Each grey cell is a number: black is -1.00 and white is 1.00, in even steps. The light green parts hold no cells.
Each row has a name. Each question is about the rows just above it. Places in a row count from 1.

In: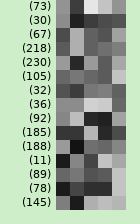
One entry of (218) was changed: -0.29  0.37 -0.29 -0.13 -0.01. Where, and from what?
3, -0.24
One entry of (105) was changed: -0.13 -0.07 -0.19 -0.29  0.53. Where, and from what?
1, -0.19
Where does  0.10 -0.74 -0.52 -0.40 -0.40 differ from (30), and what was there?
5, -0.35
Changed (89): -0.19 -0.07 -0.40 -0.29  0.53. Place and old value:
3, -0.35
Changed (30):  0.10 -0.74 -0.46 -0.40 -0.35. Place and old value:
3, -0.52

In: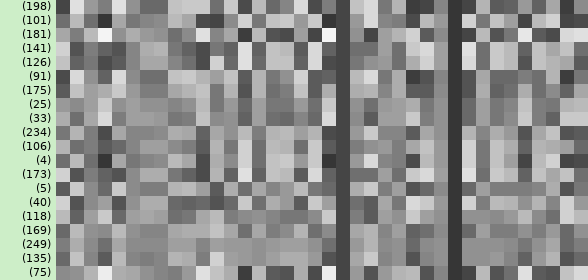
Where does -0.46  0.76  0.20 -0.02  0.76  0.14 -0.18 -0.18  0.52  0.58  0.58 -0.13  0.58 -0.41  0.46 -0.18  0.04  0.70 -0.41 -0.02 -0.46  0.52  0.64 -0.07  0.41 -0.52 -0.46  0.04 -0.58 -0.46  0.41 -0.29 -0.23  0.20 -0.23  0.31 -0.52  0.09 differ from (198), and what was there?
23, 0.70
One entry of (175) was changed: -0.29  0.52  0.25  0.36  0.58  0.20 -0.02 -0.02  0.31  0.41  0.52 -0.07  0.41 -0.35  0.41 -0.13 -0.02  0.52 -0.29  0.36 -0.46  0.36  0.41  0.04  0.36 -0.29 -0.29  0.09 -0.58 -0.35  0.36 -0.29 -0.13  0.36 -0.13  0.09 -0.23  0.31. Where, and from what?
32, -0.23
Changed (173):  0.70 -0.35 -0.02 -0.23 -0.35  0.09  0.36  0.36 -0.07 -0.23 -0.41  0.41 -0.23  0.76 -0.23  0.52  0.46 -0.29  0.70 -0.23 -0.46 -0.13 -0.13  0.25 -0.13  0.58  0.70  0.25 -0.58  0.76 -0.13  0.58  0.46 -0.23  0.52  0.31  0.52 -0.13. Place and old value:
1, 0.64
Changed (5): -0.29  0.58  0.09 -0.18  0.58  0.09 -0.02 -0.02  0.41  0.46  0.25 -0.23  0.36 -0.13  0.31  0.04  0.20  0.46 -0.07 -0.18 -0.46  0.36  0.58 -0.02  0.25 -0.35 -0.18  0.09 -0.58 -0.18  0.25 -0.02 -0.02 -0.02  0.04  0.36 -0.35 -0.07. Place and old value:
12, -0.29

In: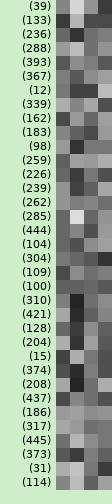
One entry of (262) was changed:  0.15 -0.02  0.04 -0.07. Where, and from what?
4, -0.13
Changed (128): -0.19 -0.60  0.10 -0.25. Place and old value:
2, -0.54
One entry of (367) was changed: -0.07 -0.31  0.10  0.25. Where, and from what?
1, -0.02

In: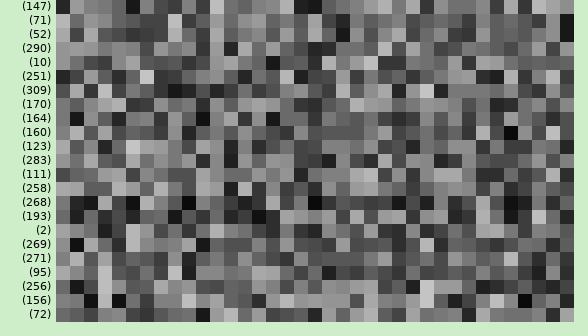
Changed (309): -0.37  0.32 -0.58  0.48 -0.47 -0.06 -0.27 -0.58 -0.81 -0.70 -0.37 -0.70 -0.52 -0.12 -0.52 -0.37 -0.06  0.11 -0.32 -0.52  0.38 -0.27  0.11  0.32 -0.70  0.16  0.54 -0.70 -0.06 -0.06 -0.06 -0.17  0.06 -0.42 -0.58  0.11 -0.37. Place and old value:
17, 0.00
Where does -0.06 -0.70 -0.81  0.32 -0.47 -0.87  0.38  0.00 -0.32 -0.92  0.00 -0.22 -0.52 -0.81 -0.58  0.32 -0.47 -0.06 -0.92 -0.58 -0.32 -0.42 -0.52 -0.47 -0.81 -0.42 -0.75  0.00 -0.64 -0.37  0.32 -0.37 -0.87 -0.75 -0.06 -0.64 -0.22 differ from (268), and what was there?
14, -0.75
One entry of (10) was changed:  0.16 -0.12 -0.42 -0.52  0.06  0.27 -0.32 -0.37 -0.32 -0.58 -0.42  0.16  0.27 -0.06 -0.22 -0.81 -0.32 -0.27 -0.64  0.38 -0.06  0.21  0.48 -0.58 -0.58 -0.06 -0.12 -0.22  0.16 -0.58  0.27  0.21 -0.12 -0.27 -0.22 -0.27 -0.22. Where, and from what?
29, 0.21
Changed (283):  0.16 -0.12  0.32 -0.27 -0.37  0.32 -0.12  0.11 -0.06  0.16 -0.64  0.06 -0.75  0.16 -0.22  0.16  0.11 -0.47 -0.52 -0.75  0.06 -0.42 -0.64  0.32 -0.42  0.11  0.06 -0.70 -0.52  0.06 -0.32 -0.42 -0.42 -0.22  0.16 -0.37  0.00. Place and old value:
34, -0.17
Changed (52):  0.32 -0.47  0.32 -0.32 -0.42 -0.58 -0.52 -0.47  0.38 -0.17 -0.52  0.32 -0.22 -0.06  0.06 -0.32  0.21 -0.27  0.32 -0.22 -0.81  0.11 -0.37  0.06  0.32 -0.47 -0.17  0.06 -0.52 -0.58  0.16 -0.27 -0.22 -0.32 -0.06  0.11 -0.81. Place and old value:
13, -0.27
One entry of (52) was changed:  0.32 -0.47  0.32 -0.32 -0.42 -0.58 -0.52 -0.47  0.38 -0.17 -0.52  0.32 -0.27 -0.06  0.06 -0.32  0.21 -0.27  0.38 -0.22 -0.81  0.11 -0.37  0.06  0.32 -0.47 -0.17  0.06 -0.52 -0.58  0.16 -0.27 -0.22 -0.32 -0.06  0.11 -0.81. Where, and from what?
19, 0.32

